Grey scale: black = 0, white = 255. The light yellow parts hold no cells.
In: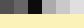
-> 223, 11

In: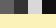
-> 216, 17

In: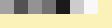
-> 248, 26

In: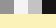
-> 244, 22

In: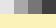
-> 229, 63

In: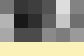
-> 221, 24
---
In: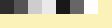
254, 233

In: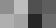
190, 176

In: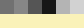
210, 180

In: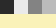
234, 187

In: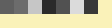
219, 198

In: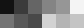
244, 210

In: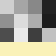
233, 219
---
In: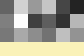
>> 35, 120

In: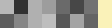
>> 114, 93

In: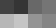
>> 117, 183

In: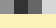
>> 214, 145

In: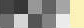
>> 166, 112

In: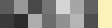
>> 97, 58

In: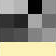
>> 144, 71
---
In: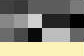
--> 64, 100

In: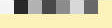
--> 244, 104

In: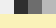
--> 239, 185

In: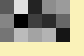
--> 89, 21

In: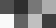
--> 80, 62

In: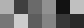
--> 178, 41

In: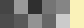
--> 69, 203

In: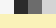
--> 246, 212

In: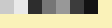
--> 202, 19
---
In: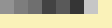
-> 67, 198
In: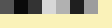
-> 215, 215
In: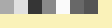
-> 137, 250
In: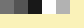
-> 24, 253
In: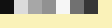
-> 145, 246
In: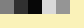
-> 7, 217
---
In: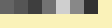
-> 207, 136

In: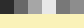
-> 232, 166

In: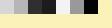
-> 243, 214

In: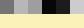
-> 204, 183

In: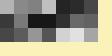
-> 225, 210

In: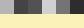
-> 208, 181

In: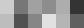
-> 225, 205

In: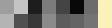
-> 196, 180
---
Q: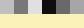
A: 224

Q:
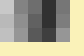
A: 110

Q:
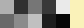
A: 118

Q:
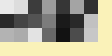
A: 60

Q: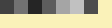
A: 37

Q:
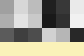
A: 188
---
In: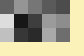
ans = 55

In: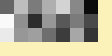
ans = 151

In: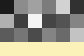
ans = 118

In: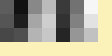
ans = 79

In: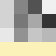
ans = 146

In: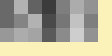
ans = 172

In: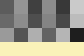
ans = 84

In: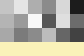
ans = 123

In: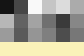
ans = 90
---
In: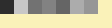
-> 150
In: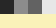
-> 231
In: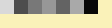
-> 8
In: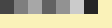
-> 37
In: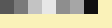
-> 16
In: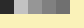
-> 112
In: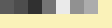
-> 172
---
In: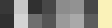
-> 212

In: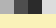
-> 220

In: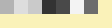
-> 243

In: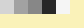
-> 245

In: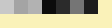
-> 200

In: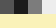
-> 237

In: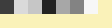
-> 247

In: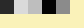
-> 218

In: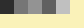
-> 192
